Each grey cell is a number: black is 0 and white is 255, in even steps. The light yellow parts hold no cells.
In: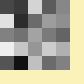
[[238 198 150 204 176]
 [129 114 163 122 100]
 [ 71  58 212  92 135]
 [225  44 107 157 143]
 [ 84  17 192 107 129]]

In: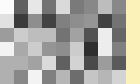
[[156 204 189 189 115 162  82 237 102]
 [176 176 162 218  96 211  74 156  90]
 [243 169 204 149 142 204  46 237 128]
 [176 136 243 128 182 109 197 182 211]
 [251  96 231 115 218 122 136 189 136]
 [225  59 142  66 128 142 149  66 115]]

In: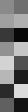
[[ 42 219]
 [145 198]
 [160 175]
 [138 111]
 [211  81]
 [183  28]
 [ 96  20]
 [ 56   8]]

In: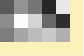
[[140 252 213 104  45]
 [125 167 188 201 175]
 [ 90 147 118  38 232]]

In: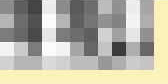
[[243 203 123 251 243 166 103 196  60 174 103]
 [209 181 181 217 209 188 188 152 174 203 196]
 [181 109  81 251 181  95 117 146 131 243 174]
 [123 103  74 230 123 109  95 209 160 230 146]
 [139  95  68 237 139  89 109 188 146 237 166]]

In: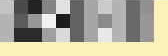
[[180  91 152 241  29  98 166 139 180 105 152]
 [195  75  35 133 225  98 166 203 180 105 145]
 [180  42  42 159 218  98 166 233 180 105 152]]

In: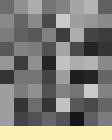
[[109 144 173 116 130 165 180  96]
 [ 88 130 124  82 165  74  36  52]
 [158 124 144  82 130 116 201 130]
 [ 52 116 116  68 158  29  36 102]
 [138 102 138  74 201 158 150 138]
 [124  96  88 130  60 173  68  60]
 [158  68  82 102  82  23  96 124]
 [150  60 144  36 194 173 180 138]
 [158  52 109  52 194  88  74 102]]

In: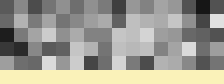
[[104 178 122 164 116 136 158 171  97 191 178 171 197 144  69 224]
 [ 90 136  76 116 144 110 144 122  63 151 130 164 151  82  22  82]
 [ 29 122 164 204 144 171 130 130 197 191 212 158 151 104  97  82]
 [158 110 104 218 151 204  69 110 212 122  76 178 171 136  82 116]
 [ 56  42 136  90  97 197 178 116 191 184 191 130 164 218 110 158]]
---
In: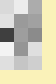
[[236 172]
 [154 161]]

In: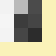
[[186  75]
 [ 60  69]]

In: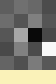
[[112 104]
 [ 84 128]]

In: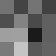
[[ 68 116]
 [131  74]]

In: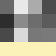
[[232 171]
 [139 109]]

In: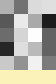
[[114 219]
 [234 170]]

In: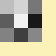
[[212 119]
 [241  24]]

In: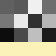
[[ 89 240]
 [232  48]]

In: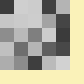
[[207 204]
 [202 205]]
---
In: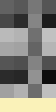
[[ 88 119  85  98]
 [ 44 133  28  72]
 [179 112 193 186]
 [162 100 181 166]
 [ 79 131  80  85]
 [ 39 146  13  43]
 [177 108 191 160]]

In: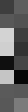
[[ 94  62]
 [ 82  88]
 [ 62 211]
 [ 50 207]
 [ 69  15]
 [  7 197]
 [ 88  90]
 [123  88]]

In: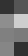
[[ 85  50]
 [206 142]
 [123 128]
 [ 48 134]]

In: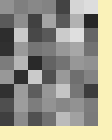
[[127 136 131  67 213 221 146]
 [142  65 164  89 178  38  90]
 [201  72  89 203 223 101  45]
 [154 117 124 152 167 114  48]
 [182  41  99 115 151 145 124]
 [ 47 202  80 153 111 131 152]
 [156  93 151 197 118  60  49]
 [157 125 147 135 146 124  79]
 [139  80 113 187 161 122  63]]

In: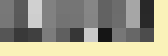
[[ 90 208 129 117 117 134  98 108 166  40 120]
 [ 89 206 129 115 116 133  98 109 166  41 119]
 [ 57  64 124  95  54 201  21 119 103  76  85]]

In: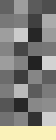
[[157  91  78  98]
 [125  64 171 120]
 [203  38 155 158]
 [ 70 116 119 132]
 [130  34 210 157]
 [ 61 134  94 108]
 [186  91 123 124]
 [ 39 136 141  85]
 [132  50 206 113]]

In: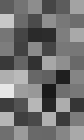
[[116 141  69  92 163  93]
 [107  75 143 120 109 199]
 [ 69  42  44 126 169 118]
 [ 65 139  69 120 119 125]
 [101  49 167 143 105  57]
 [186 103  97  31 133 175]
 [157 152  25 111 120 231]
 [ 83 183  38 173  53  61]
 [ 63  73 176  58 124 182]
 [155 105 104 134 169 111]]

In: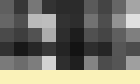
[[ 55 119  51  43  43  90  68 102 165  95]
 [ 79 186 189  50  45 114  78 146 224 102]
 [ 62  82 172  45  29  80  69  95 127  74]
 [ 24  39  56  36  19  46  37  86  76  49]
 [108 125 210  46  31 132  76  85 159 122]]
